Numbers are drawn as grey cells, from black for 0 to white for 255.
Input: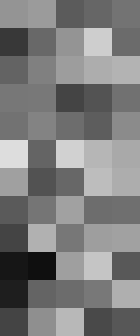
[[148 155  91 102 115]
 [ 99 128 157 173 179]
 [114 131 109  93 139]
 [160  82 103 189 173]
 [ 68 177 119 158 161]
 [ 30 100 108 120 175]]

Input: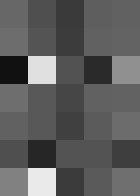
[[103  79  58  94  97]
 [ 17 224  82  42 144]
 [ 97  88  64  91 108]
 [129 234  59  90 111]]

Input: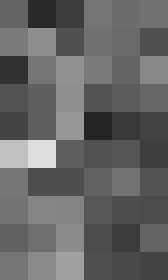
[[ 99  40  61 116 108 113]
 [ 49 117 145 122  99 135]
 [ 67  94 151  36  56  66]
 [117  77  78  98 114  83]
 [ 97 111 140  76  60 100]]

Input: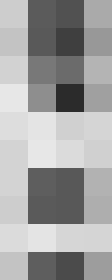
[[205  91  81 170]
 [210 120 107 180]
 [221 228 208 213]
 [211  94  88 178]
 [219 228 214 213]]

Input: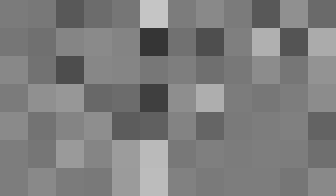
[[123 120  88 108 118 197 124 137 123  88 144 106]
 [136 114  77 135 133 119 126 111 120 140 118 147]
 [138 115 132 142  92  96 131 101 122 125 128  99]
 [125 137 123 121 155 188 129 122 125 125 118 137]]

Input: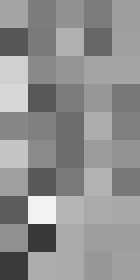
[[164 124 146 124 158]
 [208 137 149 164 165]
 [135 128 108 172 127]
 [159  88 121 178 120]
 [144  56 170 157 158]]

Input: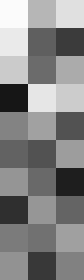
[[251 182 224]
 [203 107 171]
 [131 161  82]
 [149 105  30]
 [123 113 160]]

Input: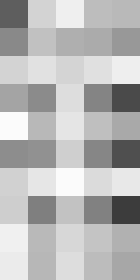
[[ 94 211 239 189 185]
 [211 225 212 224 238]
 [251 184 229 191 169]
 [209 230 251 219 232]
 [240 185 215 196 177]]

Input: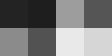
[[ 35  30 157  85]]
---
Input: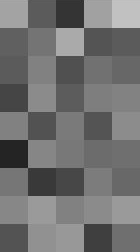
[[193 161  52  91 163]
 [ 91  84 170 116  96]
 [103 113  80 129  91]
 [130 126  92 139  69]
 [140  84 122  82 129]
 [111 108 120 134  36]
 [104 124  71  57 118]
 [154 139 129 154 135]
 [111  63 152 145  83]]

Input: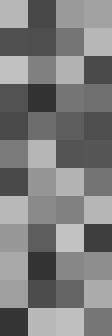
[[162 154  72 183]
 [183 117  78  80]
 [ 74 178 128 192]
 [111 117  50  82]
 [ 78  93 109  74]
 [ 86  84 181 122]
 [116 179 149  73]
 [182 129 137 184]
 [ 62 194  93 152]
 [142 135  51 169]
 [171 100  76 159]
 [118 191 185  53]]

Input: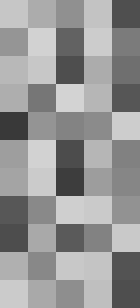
[[ 79 195 144 172 198]
 [123 204  98 210 149]
 [111 172  78 199 184]
 [ 86 182 211 118 174]
 [205 139 131 148  57]
 [129 182  76 210 158]
 [134 157  61 203 164]
 [146 202 207 137  87]
 [201 130  90 169  77]
 [ 83 196 200 136 176]
 [ 78 191 142 169 203]]

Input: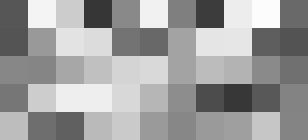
[[105 252 237  60 127 241 137  54 204 244  86]
 [ 83  94 230 229 163 104 115 220 227 153  84]
 [112 138 179 188 163 217 212 192 167 133 135]
 [131  88  55  76 141 182 216 238 238 205 118]
 [132 198 159 154 135 154 202 186  96 110 189]]

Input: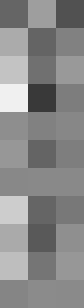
[[ 81 158 101]
 [129 100 171]
 [153 112 195]
 [125  57 240]
 [135 129 142]
 [126 100 151]
 [137 137 136]
 [120 101 205]
 [143  89 170]
 [151 117 190]
 [138 139 133]]

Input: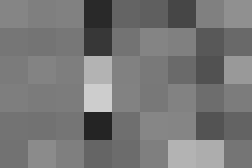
[[144 128  70  95 100  41 129 127 133]
 [105  88 128 132 115  55 119 116 118]
 [153  81 106 121 129 179 126 131 123]
 [124 109 130 120 130 205 124 123 126]
 [ 99  83 133 134 111  36 117 114 115]
 [117 173 179 127 108 101 127 139 114]]

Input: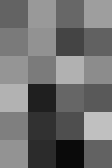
[[158 103 153  99]
 [ 97  68 146 122]
 [140 177 123 149]
 [ 89 102  31 178]
 [192  78  49 127]
 [ 98  10  43 147]]

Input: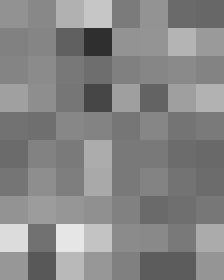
[[103 106 147 123 198 177 136 146]
 [154 180 148 147  47  96 133 129]
 [131 138 134 128 110 120 139 132]
 [178 159  99 159  70 118 142 160]
 [122 116 134 118 131 135 111 114]
 [105 108 121 121 172 122 130 107]
 [108 115 131 121 169 126 142 117]
 [119 111 106 129 144 150 156 147]
 [171 121 137 139 195 230 113 220]
 [149  92  92 128 151 185  88 151]]
